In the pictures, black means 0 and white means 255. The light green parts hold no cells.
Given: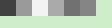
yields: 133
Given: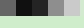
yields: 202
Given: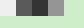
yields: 149
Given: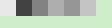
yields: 196
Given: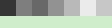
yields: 199
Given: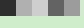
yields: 156
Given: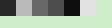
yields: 226
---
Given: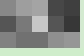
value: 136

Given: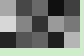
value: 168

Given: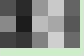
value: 81

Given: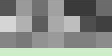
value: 85

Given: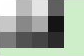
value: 254

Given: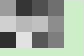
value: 156

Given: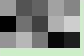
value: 156

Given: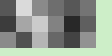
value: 87
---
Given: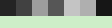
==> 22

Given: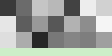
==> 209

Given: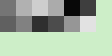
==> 62

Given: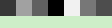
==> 77

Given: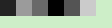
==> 203

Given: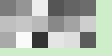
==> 108

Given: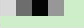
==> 151

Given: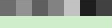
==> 65

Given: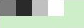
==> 254

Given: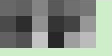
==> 118
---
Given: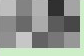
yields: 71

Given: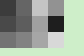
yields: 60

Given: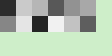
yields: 44

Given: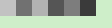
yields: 85

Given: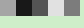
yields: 84

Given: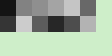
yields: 39

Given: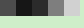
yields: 43

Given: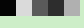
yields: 45
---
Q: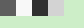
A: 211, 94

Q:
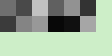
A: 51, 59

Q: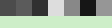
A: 150, 76

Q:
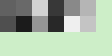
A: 181, 79

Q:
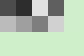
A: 96, 188

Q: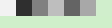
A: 168, 241

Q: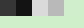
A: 184, 55

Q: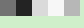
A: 182, 113

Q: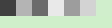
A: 211, 63
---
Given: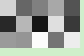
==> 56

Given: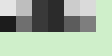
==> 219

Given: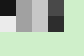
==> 74

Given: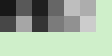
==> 172

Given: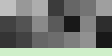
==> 45

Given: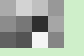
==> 165
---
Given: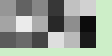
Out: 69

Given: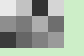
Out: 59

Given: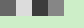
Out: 102

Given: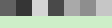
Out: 73

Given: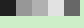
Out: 151

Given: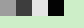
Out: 157

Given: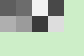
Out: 175

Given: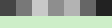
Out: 142

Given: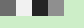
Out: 108

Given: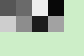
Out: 206
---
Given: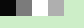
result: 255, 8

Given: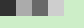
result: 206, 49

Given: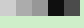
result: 206, 15

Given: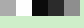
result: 254, 11

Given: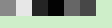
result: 231, 3

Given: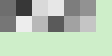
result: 237, 55

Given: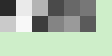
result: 248, 42

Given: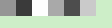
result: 254, 58
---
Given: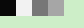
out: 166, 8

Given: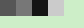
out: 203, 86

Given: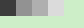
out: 219, 60

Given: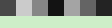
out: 35, 72

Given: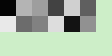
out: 95, 233

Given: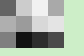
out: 169, 127
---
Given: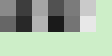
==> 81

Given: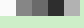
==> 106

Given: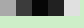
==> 6

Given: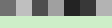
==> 35

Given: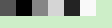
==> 213

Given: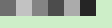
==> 76

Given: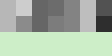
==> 131

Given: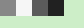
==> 246

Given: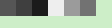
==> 238

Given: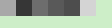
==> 89
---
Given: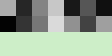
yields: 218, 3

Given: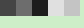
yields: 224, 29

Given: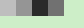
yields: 190, 42

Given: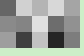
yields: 224, 37

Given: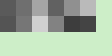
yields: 208, 61

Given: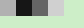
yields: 208, 22
